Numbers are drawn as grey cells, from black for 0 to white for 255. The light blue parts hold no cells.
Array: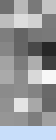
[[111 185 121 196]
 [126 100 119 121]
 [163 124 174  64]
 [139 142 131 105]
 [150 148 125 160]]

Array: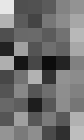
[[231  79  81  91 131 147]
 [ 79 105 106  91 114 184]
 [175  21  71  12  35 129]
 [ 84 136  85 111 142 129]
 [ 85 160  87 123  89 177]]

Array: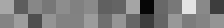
[[168  93 135 119 141 129 138  96 100 165   6 104 120 227 137  61]]

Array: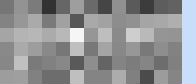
[[118 147 123  50 102 158 106  69 144  90  60  93  98]
 [165 180 183 171 184 246 150 190 138 206 185 149 148]
 [135 192 122 129 136  89 142 100 132 124 133 109 128]]

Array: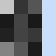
[[198  52  85]
 [ 33  67  56]]

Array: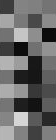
[[ 60 131 128 116]
 [114 197 142  11]
 [179 156  23 113]
 [172 151  56  75]
 [133 213  90  40]]

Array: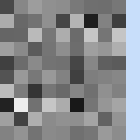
[[ 73 135 157 144 141 121 111 110 119]
 [101 102 186 119 173 107 198 117 197]
 [ 64 108 138 115 113  70 135  95  91]
 [188 124  52 118 105 133 112 144 129]
 [160  66 175 139 145 143 164  98 148]]

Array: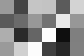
[[154  68 197 195  91 211]
 [174  42 101 254  15 127]]
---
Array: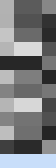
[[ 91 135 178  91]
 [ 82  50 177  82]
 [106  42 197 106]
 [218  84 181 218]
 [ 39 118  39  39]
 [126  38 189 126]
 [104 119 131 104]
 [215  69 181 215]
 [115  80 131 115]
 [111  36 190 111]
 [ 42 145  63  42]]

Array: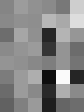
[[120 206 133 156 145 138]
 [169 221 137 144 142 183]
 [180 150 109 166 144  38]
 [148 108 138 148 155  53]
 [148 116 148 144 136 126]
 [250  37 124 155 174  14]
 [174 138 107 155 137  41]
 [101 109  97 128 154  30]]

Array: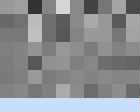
[[164  75 152 159  50 133 213 137  67 118]
 [ 90 166 105 113 188 111  91 138 169 151]
 [118 163 121 120 191 111  87 132 152 151]
 [130 139 127 131 147 125 151 142 124 145]
 [105 101 123 131  88 144 147 127 135 110]
 [133 133 122 127 153 124 131 137 131 137]
 [141 107 130 136 118 128 170 140 108 128]]

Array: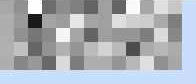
[[223 200 168 145 254 108 141 127  99 160 100 249 166]
 [170 125 174 153  27 164 156 230 164 160 222 207 203]
 [219 136 174 145 119 138 245 165 100 158 150 150 126]
 [183 171 176 193 102 147 177 149 187 211 185  77 171]
 [144 167 174 135 152 105 218 124 173 174 150 183 222]]

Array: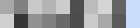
[[213 100 168 128 201 180 205  78 188]
 [168  90 207  54 146 128 106  76 202]]

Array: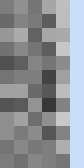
[[166 190 125 145 117]
 [ 93 189 106 131 122]
 [167 169 151 171  98]
 [ 94 198 114 136 116]
 [117 139  81  95 133]
 [ 67 160 116 126 126]
 [ 87 188 161 161 106]
 [ 55 130  84  90 147]
 [144 200 142 161 110]
 [ 86 131 142 123 140]
 [126 174 116 136 120]
 [127 118 124 113 135]]

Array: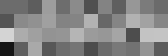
[[123 107 108 108  93 157 109 139  80 131  95 151]
 [162 134  84 138 145 160 131 132 178 103 133 178]
 [195 196 212 172 160 147 149 181 155 151 165  77]
 [148  91  21  95 169  87 109 117  76 107 121 114]]

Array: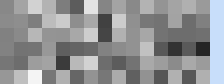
[[176 154 136 164 210 179 125  92 227 133 164 137 179 148 164]
 [109 128 139 142 126 188 203 142 168  65 204 144 119 115 163]
 [109 112 129 138 183 148 147 168 205  69 177 146 167 115 109]
 [ 90  37 130 115 116 152  95 100 106 130 140 146 193  88  50]
 [169 155 118 109 157 163  59 185 210 109  92 115 169 157 139]
 [ 88 176 151 191 244 118 176 102 147 119 171  96 146  86 177]]

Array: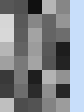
[[182 134  87  81  16]
 [101 149 214  89 135]
 [100 109 216  93 163]
 [ 88  29 182  99 156]
 [ 84  35 160 121 164]
 [179 146  57 121  30]
 [143  38  62 109  43]
 [131 156 191  77  83]]
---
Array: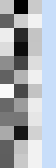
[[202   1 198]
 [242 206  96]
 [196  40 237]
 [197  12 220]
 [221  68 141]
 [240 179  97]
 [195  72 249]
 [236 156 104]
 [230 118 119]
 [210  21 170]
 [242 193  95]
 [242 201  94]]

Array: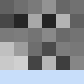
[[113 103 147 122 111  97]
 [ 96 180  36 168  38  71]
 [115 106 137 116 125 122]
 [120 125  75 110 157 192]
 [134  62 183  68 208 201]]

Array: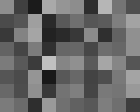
[[ 79 116 182  46 141 149 169  27  64 142]
 [163 127  91  86 112  89  42 159  85  75]
 [144  98  47 139  56  42  34 165 131  57]
 [144 103 110  71 103 102  48 124  69  99]
 [ 85 134 166  90 144 133 192  59  89 123]
 [164 121  78  67 104  88  25 149  75  85]
 [153 117 121  69 127 115  56 143  77 104]
 [ 61 111 126  88  97 112 154  46 107 123]]

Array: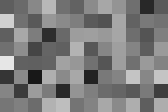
[[ 90  40 111 148 167 139  98 112 184 136 106  94]
 [114 121  98 167  82  90 126 138 151  89 113 208]
 [127  84 110 166 153 159 157 105  45 125 168  95]
 [154  93 132 159 134  87 179  96 101  69 142 112]
 [131 154 112 158  85 113 151 162  99  96  97 230]
 [196 135 196 132 121  34 168 138 175  24 138  53]
 [ 62 122  89 101 107 127 148  40 123 156  59 133]
 [173  94 174 138 168 131 116 190 178 108 128 118]]

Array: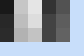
[[ 82  51 229 198  25]
 [ 93  67 221 189  40]
 [ 98  67 195 178  43]]

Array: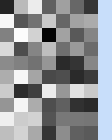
[[ 53 103 160  96 236 186  36]
 [171 162 102 201 114  86 247]
 [133  89 162   4 210 252 129]
 [107 154 111 190 133  77 217]
 [134  52  42 150 114 129 139]
 [ 59  42  78  73 165 246 173]
 [201 226 151 236  63  44 203]
 [ 42  49  96  78 172 245 149]
 [118 120 120  84 210 204 239]
 [ 90  96 141  53 169 211 190]]

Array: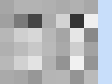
[[168 177 171 176 179 179 166]
 [239  51 211 171  69 122 160]
 [136 230 165 183 215 207 183]
 [162 206 169 185 200 187 176]
 [148 241 147 177 227 209 184]
 [186 148 182 181 151 166 170]]

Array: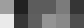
[[ 53 123  92  92  33 158]
 [ 78 137 148  95  55 234]]
